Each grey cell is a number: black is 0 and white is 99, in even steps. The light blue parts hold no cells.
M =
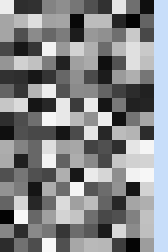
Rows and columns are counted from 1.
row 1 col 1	92
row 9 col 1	18
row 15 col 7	73
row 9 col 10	45
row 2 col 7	73
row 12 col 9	77
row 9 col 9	7
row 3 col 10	78
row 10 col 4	28
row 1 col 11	6
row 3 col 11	28
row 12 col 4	94
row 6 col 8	11
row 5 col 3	75
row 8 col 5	90
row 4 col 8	42
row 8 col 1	77
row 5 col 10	87
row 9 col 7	56
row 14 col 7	33
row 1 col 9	89
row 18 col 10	2
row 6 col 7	29
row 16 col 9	31
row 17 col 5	21
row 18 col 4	96
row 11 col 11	95
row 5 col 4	48
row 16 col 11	75
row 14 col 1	57
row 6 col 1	19
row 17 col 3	53
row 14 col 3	8
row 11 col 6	65
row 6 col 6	56
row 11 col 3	40
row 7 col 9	25
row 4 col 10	87
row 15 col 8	39

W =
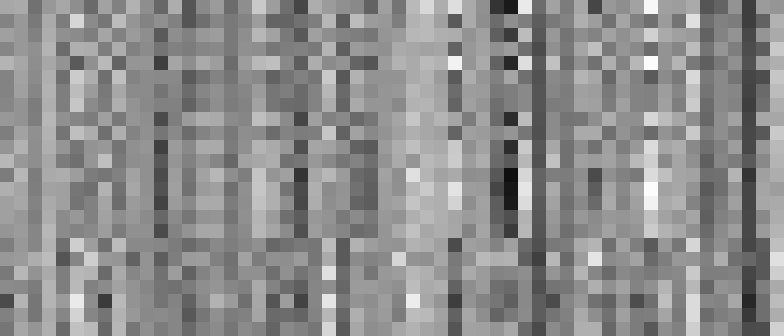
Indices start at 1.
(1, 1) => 65
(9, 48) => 73
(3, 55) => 58
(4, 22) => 50
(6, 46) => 50
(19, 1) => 59
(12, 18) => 63
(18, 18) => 52
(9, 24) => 50
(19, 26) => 54
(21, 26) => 60
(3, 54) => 28
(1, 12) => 40
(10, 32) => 62
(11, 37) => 17
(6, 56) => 77
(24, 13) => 52
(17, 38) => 71
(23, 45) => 62
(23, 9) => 69
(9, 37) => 17
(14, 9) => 44
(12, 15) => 58
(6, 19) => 53
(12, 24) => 53
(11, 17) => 48
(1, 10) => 69
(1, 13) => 67
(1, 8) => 63
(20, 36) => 51
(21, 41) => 46
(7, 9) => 65
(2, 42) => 68
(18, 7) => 61
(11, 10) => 56
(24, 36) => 58
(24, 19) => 51
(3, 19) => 71
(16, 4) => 67

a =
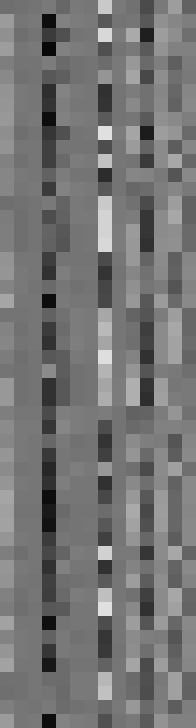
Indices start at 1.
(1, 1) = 43
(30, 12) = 48
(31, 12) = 50
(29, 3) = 45
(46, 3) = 46
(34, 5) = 46
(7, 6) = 47
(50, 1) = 43
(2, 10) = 46
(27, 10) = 58
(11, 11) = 39
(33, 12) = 54
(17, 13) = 55
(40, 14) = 39
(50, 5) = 41
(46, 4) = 38
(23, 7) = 47
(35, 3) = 46
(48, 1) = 63
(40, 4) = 28
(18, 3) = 45
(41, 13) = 39
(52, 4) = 5
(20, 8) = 20
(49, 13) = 62
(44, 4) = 34
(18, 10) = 59
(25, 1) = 52
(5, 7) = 45
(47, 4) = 21
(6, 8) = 58
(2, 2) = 46
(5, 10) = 59
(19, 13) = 37
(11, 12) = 54
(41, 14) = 53
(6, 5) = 37
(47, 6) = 46

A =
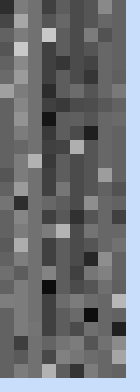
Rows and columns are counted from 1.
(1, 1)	18
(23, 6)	41
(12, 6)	29
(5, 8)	40
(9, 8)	40
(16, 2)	52
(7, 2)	48
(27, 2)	48
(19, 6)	29
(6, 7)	21
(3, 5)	36
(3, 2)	48
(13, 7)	33
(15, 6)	29
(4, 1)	33
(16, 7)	33
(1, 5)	36
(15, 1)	45
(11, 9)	38
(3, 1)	38
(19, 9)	38
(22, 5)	42
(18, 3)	44
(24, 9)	12
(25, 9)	54
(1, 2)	48
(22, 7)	42
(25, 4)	39
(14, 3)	44
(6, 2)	60
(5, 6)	29
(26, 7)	42
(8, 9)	38
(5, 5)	21
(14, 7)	33
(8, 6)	29
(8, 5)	22
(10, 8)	40
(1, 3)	44

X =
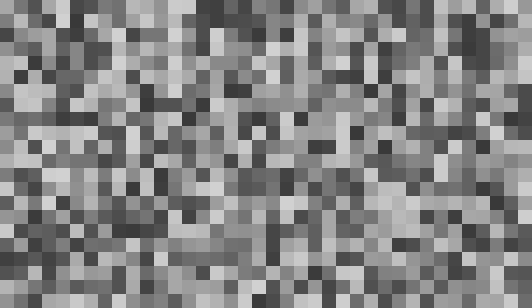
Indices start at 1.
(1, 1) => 65
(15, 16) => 61
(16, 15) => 53
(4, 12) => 60
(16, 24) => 65
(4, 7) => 30
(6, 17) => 34
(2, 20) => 52
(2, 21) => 48
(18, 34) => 31
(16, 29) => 72
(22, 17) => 56
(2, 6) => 22
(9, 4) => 37
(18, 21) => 62
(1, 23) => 62
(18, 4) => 36
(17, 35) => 36
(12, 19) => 28
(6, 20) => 81
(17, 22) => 48
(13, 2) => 31
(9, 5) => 24
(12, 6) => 45
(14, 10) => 23
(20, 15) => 30
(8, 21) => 55
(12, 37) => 51
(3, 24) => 62
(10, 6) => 75
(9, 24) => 58
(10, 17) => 69
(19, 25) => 29
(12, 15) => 65
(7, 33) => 57
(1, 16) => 25
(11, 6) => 75
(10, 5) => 69
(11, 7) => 39
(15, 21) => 81
